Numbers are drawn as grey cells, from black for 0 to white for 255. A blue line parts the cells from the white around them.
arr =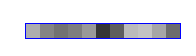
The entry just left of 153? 126
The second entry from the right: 166
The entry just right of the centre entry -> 94

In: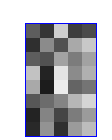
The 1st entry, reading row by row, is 93
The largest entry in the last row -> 188
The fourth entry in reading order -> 61
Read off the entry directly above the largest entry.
228
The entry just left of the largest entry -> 28
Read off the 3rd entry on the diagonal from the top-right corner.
162
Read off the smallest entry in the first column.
35
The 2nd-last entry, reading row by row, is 155
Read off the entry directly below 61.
169
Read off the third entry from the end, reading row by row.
47
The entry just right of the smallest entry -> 235
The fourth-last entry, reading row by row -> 147

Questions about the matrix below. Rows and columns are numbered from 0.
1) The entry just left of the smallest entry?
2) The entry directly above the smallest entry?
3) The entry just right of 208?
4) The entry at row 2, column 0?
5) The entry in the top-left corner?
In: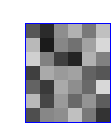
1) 185
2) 43
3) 129
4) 208
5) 86

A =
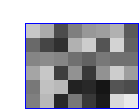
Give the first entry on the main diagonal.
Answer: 199
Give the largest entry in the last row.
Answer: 233
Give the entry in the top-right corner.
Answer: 90
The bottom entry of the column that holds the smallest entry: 27
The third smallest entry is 34
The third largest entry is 211
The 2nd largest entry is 217
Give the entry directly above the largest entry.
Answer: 76
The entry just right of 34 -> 40

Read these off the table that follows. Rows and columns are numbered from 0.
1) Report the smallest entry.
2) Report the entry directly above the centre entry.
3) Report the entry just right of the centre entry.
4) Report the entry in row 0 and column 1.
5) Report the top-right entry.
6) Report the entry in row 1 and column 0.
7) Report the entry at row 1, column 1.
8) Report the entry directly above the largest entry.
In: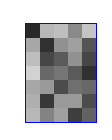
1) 40
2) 90
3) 90
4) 183
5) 196
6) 167
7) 48
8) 190

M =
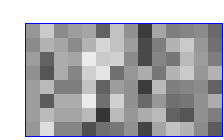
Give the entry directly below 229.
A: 98
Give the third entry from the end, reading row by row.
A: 179
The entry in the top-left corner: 151
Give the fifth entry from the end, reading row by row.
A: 165
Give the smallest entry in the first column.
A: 139
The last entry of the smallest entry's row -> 126
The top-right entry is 106
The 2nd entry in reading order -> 202
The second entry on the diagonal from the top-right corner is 151
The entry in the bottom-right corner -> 92
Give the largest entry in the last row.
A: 222
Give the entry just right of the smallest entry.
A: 186
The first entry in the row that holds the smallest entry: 157
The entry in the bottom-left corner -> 151
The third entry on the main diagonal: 172
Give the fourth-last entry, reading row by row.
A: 194
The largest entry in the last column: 179
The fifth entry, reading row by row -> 165
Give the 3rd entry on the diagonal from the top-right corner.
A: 186
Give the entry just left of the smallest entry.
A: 186
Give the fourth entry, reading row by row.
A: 157
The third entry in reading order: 139
